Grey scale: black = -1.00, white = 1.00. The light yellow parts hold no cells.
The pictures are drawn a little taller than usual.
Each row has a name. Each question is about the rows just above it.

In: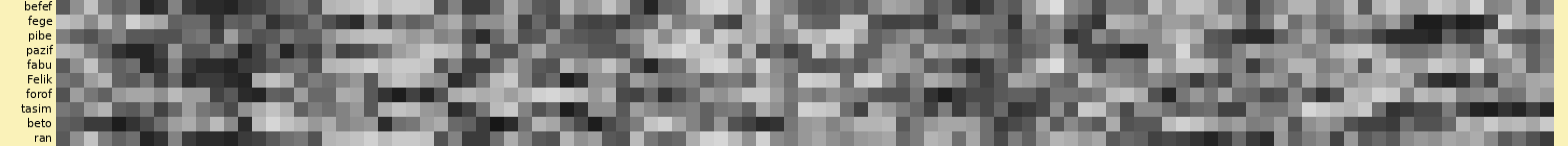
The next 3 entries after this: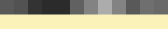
[-0.48,-0.66,-0.66]
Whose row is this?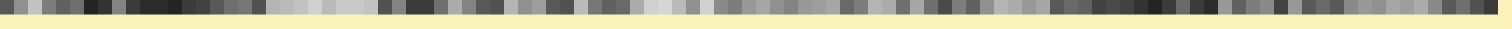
ran
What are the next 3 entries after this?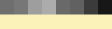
[-0.66,-0.13,0.41]
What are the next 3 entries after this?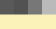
[0.52,0.68,0.52]
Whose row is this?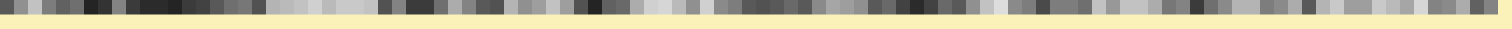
fabu
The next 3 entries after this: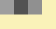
[0.24,0.08,-0.36]
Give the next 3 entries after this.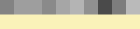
[-0.13,0.13,-0.18]

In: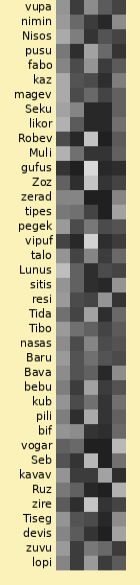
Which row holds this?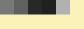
Ruz
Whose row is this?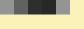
sitis

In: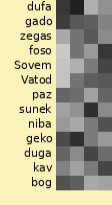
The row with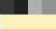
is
dufa
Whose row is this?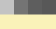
Vatod
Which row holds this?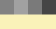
kav
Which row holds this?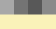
zegas
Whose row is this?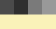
geko
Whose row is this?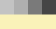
Sovem

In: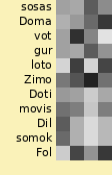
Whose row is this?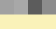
sosas
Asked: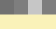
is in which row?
movis
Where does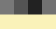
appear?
Zimo
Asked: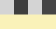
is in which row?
loto

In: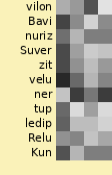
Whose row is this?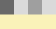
tup
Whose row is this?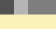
Kun
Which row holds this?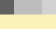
ledip
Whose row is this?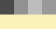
zit

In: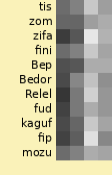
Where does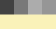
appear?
fud
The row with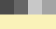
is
kaguf

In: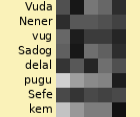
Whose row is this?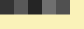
delal
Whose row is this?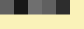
Sadog
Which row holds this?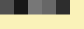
Vuda
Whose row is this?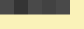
Sefe

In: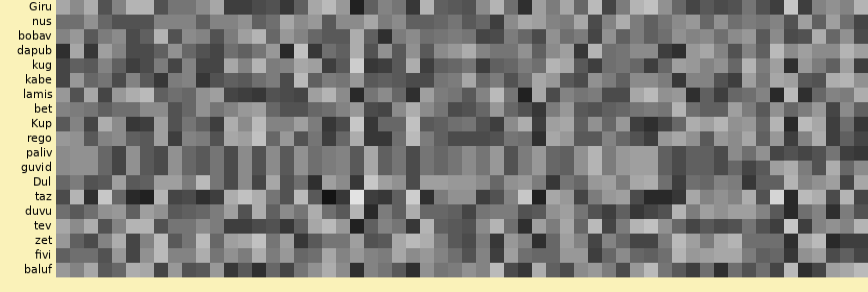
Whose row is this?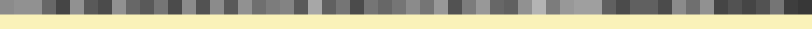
paliv
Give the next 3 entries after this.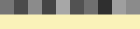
[-0.57,0.56,0.25]
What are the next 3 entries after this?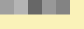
[-0.19,-0.30,-0.30]

